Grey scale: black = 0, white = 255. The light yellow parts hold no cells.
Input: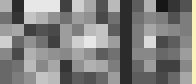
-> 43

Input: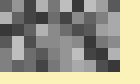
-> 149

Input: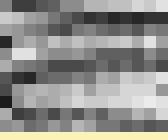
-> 62

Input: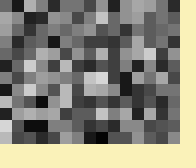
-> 24

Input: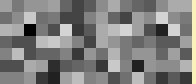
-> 121

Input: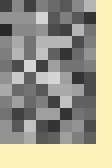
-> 136

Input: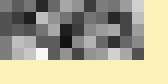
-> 92

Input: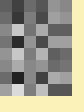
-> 65
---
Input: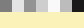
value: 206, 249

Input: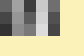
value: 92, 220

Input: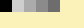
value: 171, 206

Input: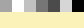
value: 118, 254

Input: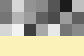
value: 96, 242

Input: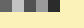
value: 82, 195

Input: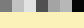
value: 80, 226

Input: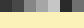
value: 166, 198

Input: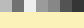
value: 155, 238
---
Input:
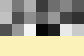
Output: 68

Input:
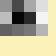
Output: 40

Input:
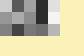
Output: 44

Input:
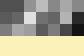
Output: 179

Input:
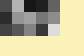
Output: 119

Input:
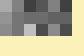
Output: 98

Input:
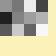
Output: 158
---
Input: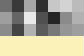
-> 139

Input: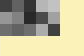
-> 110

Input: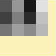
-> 117

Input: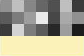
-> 59

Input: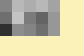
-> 48

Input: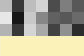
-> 179
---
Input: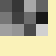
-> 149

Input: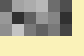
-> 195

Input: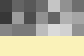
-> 121

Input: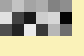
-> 35

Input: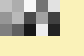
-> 96

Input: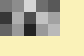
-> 153

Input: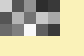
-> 127

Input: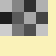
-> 121

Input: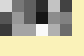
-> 164

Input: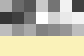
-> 149
